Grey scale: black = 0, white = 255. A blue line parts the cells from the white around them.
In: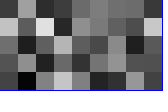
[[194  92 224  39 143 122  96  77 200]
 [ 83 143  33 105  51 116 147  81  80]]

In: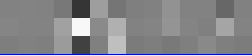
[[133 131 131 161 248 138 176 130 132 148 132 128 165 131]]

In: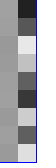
[[159  87]
 [155 193]
 [160  56]
 [159  95]]

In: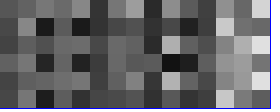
[[ 72 135  26  91  26  51  71  81  50  72  33  62 201 112 104]
 [ 97 118  37 100  34  60 104  88  91  18  30  94 147 156 116]
 [ 71 118  29  93  50  70  74  83  49  88  52  62 199 122  93]]

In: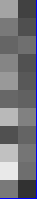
[[121  79]
 [133  81]
 [103  97]
 [ 80 100]
 [233 110]]

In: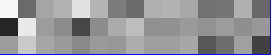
[[ 37 233 156 140  70 140 171 189 144 145 154 146 156 143 152]]

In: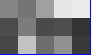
[[ 76 124  74  78  51]]

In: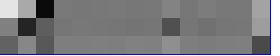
[[128  36  94 118 120 119 118 116 118  80 118 113 118 119 157]]

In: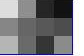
[[134 102  88  77]]
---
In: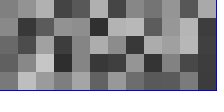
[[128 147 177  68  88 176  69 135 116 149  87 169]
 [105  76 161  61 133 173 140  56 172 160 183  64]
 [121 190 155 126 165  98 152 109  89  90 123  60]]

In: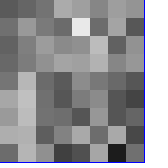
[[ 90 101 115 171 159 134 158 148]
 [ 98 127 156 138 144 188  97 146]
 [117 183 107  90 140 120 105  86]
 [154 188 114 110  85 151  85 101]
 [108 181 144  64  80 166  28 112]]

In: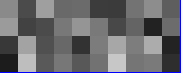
[[138  75 159 105 107  60  59 115 141  94]
 [ 56 163  80 104  50 124 167 125 172  35]]

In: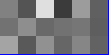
[[129  84 223  59 156  96]
 [164  89 145 102 134  98]]

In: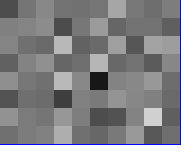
[[ 77 117 136 114 113 118 166 120 110 125]
 [132 112 105 184  98 106 159  86 163 157]
 [143 119 112 185 136  23 131 136 152 109]
 [146 123 117 151 126  77  82 131 208  95]]

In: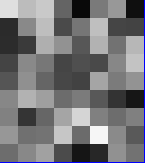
[[223 188 201 100   9 122 152  15]
 [ 44  58 175 146  87 178 114 183]
 [ 85 144 101  71  66 165 123 147]
 [129  52 102 165 213 128 109 128]
 [109 136 161  75  21  39 145 114]]

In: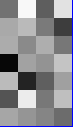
[[114 248  94 226]
 [172 138 174 119]
 [187  35  95 160]
 [166 149 133 108]]

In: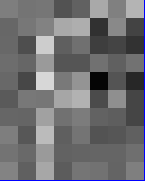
[[126 116 118  82  97 169 128 180]
 [104  78 205  95 112  62  68  50]
 [104  71 215 121 148   5  84  39]
 [102 101 161 113 124  98  94  69]
 [115 105 154  98 100 101 101 111]]
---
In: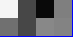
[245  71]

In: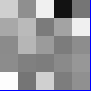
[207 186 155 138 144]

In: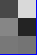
[72 35]

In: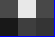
[73 62]

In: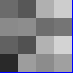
[107 141 178 160]

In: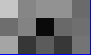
[198 131  91]

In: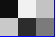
[14 44]

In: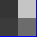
[ 53 108]

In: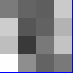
[123  86 121 121]
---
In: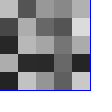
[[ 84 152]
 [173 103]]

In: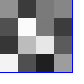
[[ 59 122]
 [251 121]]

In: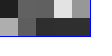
[[97 96]
 [94 46]]

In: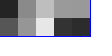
[[138 190]
 [150 231]]

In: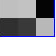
[[194   4]
 [ 57 184]]

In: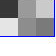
[[154 202]
 [141 122]]

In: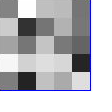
[[254 191]
 [ 50 117]]

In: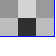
[[212 154]
 [ 47 189]]
